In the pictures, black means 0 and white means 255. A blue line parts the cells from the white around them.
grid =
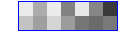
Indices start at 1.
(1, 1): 235
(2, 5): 118
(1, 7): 58
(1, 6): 134

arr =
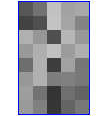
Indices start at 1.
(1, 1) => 87
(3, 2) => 151
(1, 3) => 193
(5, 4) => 162
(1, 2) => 114
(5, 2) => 176
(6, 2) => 176
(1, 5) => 168
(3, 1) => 176
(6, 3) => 125
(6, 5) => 120

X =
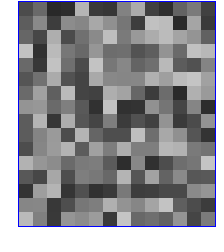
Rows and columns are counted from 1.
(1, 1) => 76
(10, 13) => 85
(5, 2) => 55
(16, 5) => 140
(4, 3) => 186
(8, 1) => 148
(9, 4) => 173
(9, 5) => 86
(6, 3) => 171
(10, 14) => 51
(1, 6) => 58
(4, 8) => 111
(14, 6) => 49
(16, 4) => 149
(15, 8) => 147
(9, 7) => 126
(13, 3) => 167
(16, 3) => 57
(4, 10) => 94
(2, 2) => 137
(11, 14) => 115
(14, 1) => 52
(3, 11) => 187
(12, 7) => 91
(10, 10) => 110
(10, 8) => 78
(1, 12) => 99
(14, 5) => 80
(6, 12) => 187
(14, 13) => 138
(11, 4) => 179
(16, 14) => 123
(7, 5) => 68
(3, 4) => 75
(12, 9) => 136
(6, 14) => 161
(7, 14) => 154

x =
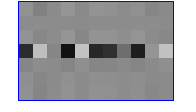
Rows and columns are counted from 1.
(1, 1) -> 146
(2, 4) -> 140
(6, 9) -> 142
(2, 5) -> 139
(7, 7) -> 144
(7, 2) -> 133
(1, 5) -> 138
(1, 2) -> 129
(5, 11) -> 143
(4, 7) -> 48
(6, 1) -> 143
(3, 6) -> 147
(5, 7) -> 134
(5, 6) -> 134
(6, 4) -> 144
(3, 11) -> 136
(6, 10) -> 138
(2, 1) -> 140
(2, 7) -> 140
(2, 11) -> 139

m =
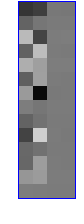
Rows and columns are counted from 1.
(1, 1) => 53
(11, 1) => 104
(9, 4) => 122
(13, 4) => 124
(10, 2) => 207
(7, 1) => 154
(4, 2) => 189
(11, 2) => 113
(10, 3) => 123
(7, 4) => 122
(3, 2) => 68
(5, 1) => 174
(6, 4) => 122
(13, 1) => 150
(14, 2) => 124
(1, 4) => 119
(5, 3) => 125
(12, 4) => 122

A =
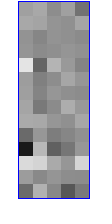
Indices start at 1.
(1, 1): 160
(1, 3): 141
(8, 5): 153
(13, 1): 156
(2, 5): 165
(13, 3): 149
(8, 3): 139
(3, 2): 134
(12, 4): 150
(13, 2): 137
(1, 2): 168
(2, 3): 148
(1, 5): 114
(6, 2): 128
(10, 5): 145
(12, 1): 218
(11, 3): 96
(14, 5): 122
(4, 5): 145
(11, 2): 184
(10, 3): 125
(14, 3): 136

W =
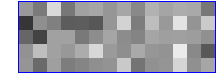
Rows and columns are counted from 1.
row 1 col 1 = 153
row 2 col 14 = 202
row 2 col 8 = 211
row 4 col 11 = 147
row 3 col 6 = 141
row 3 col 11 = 159
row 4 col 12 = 235
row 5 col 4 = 125
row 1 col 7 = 150
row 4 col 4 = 152
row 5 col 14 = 166
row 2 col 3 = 128
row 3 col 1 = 102
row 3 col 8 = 140
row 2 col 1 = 54
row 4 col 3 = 161
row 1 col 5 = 161
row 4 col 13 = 137
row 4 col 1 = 146
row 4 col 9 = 169
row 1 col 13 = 169

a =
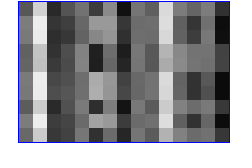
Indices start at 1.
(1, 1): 87
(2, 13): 53
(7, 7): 149
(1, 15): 49
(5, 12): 138
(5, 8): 37
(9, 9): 107
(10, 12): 129
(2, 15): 13
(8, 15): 56
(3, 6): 135
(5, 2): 192
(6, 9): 104
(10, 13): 107
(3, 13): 61
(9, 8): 60
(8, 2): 204
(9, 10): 112
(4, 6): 32
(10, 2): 203
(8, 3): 42
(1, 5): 114
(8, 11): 203
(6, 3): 72
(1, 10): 95
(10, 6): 49
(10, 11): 178
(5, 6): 31
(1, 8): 17
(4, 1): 97
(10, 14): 113
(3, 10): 108
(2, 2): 237
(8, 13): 108
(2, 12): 96
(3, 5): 99
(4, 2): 195
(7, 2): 235
